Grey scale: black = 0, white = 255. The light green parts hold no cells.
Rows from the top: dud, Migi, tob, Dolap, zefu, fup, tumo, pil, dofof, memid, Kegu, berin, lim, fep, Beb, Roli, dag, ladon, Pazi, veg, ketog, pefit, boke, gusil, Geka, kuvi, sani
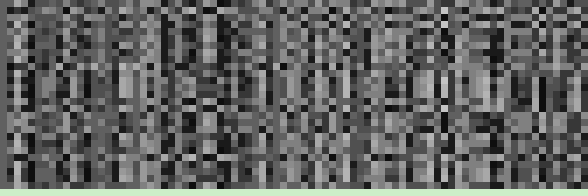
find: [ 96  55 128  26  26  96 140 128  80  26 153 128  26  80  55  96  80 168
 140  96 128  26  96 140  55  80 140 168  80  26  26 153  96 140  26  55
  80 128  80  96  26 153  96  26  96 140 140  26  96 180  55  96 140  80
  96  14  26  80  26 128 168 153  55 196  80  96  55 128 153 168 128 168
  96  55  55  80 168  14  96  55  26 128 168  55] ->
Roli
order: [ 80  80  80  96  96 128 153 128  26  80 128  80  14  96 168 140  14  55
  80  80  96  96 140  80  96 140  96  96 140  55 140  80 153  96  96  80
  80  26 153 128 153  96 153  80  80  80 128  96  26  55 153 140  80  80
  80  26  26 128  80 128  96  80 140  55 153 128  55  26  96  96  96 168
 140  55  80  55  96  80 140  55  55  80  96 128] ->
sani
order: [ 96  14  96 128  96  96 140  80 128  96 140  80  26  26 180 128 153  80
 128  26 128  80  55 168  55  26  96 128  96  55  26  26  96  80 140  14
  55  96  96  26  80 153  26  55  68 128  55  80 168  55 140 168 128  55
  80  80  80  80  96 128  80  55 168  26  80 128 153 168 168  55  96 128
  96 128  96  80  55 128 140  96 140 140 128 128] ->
Kegu
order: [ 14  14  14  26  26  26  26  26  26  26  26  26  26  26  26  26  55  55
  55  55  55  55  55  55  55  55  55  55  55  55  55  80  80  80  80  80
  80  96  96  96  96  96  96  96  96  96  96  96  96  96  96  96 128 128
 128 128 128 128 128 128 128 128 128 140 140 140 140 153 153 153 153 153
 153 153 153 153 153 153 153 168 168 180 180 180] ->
fep
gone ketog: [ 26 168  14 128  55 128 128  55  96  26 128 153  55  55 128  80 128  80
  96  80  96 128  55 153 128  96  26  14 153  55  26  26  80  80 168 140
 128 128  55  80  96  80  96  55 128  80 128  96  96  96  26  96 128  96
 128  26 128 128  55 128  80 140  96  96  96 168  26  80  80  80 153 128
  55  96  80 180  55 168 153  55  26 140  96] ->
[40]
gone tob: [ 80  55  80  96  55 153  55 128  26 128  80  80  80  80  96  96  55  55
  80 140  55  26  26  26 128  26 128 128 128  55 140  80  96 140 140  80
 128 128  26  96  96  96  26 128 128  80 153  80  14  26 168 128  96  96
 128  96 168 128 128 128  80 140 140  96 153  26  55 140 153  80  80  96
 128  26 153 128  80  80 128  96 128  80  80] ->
[112]
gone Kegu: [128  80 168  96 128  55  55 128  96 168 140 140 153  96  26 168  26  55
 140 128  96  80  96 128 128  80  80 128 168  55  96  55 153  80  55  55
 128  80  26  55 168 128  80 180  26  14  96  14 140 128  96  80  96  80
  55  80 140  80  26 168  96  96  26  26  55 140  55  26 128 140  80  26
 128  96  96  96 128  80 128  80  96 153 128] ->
[68]

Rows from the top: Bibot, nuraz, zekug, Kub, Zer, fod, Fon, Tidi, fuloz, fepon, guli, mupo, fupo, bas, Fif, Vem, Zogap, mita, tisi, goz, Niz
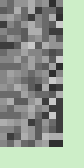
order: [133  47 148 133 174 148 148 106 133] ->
Bibot
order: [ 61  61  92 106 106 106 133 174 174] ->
Zer
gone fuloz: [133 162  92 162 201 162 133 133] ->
[118]
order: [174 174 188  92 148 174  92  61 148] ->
goz
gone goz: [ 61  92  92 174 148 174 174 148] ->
[188]
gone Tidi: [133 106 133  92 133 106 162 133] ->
[77]

